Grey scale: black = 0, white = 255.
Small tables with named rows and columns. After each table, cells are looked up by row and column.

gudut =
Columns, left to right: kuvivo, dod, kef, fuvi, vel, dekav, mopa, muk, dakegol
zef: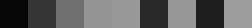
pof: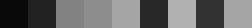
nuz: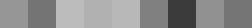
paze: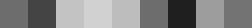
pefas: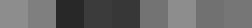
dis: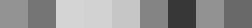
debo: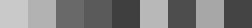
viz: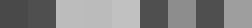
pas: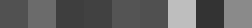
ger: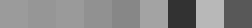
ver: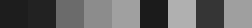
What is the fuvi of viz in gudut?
187
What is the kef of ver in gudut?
107
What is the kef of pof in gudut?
130
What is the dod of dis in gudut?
117
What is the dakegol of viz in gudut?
158
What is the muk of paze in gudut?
157

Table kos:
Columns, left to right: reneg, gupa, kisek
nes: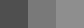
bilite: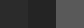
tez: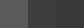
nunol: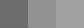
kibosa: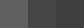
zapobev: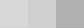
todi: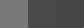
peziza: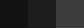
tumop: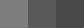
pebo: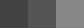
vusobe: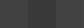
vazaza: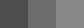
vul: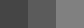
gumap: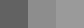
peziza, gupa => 29
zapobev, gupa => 208
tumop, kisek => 73
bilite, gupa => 36
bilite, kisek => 89
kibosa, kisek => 63
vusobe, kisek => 67
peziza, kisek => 59
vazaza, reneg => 77
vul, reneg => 69
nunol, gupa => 146
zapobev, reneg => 215
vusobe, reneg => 65
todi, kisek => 69

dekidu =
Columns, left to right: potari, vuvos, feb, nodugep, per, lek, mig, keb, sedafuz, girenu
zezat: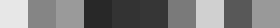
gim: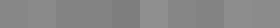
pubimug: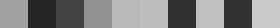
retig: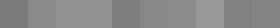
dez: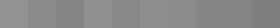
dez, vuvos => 137
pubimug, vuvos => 38
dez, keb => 134
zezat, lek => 54
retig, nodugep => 146
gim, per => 126
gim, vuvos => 138
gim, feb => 131
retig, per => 126
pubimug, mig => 49
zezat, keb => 208
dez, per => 135
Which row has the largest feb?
zezat

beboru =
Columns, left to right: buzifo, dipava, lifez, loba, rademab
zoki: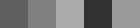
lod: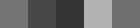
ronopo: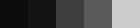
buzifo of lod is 116
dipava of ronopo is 20
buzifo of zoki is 94
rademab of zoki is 153
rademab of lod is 111
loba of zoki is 49
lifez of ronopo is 61
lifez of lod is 53
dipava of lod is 72
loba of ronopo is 89
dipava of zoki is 127
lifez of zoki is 170
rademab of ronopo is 205
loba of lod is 177
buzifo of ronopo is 12
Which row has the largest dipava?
zoki

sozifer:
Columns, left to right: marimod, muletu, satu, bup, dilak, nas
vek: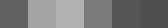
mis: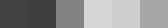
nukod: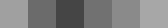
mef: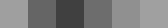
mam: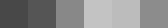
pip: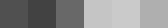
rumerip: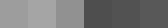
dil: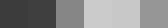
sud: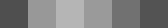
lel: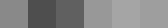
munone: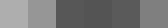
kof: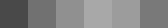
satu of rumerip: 145
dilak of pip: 202
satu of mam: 136
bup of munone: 84
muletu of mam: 85
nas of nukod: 167
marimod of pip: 80
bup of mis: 214
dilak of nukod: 138
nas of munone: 127
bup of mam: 195
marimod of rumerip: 157

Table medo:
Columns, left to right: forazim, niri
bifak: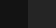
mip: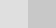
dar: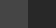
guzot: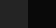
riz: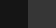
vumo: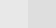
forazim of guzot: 36
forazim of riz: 21
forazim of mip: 223
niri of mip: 200
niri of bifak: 37
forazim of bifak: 19
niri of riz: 54
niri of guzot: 9
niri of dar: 40
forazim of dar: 69
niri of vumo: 222
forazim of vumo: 232

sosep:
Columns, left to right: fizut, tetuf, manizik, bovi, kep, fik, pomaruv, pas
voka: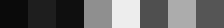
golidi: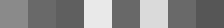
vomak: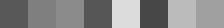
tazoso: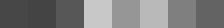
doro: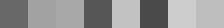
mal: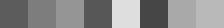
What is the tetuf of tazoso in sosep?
68
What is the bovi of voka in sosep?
143
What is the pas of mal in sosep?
185
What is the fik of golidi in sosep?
218
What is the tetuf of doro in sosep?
162
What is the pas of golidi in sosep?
86
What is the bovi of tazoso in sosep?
200
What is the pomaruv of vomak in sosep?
187
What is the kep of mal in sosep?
222
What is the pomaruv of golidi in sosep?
105
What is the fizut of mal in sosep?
92
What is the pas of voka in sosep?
85
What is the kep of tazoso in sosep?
150
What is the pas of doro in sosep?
190
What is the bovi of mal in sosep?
87
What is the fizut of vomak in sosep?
88
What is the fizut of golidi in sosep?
138
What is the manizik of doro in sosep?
168
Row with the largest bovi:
golidi

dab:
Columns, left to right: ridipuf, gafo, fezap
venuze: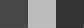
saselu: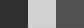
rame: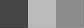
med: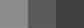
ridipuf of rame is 69
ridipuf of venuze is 71
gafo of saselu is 209
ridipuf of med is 140
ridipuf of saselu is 49
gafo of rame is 186
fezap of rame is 139
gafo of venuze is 188
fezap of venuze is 52
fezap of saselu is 82
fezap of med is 65
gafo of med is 90

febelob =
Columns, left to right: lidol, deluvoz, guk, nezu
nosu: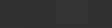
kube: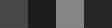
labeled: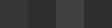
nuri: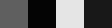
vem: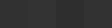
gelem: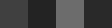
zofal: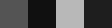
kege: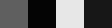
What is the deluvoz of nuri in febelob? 4
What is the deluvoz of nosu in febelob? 49
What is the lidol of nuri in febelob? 95
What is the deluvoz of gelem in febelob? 35
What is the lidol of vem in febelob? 49
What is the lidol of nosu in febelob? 50
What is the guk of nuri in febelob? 229
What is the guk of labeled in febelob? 65

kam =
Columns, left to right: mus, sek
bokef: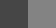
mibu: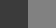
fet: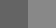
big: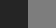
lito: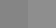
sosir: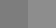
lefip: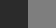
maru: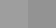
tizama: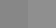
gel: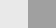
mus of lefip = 43
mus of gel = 233
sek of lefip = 126
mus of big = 37
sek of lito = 142
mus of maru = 158
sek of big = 125
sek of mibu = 129
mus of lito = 133
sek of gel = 160
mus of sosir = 125
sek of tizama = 143
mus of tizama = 135
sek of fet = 136
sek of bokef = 131
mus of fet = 100
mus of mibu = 59
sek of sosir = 141
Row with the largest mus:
gel

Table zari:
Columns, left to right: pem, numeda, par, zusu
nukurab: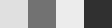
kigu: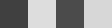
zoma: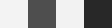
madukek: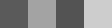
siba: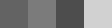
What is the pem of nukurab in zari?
224
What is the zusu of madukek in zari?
205
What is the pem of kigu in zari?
64
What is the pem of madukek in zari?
90
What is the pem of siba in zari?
99
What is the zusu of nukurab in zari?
48
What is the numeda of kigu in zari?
221
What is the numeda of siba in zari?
123
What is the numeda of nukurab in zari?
114
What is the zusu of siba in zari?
209
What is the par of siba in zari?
77
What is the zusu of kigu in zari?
215
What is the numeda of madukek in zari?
163
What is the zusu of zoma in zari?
40
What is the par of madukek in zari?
83

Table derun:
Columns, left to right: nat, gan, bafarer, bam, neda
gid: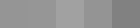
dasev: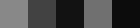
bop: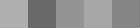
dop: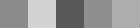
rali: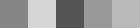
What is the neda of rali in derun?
185
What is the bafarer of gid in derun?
161
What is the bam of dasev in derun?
112
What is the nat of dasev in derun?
136
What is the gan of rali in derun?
214
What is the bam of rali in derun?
153
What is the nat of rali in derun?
133
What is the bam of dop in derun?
142
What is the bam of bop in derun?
166
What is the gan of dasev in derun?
66
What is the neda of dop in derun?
173
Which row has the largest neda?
rali

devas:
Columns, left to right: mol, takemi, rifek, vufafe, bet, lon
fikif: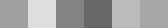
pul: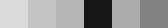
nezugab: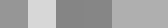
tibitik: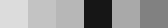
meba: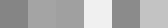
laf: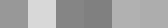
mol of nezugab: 150
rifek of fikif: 132
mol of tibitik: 220
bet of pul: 171
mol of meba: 133
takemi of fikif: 222
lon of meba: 195
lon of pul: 130
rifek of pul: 182
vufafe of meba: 240
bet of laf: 177
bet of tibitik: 169

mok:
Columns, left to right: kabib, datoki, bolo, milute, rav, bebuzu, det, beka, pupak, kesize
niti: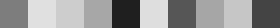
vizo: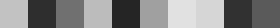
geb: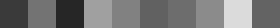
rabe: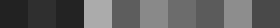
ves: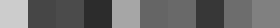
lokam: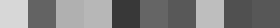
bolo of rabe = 35
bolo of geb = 38
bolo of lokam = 176
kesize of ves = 128
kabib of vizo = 194
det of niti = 86
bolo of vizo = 112
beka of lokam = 190
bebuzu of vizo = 160
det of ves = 105
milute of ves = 44
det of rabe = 108
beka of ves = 55
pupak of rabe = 141
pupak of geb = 219
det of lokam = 88
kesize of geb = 99
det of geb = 109
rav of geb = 129

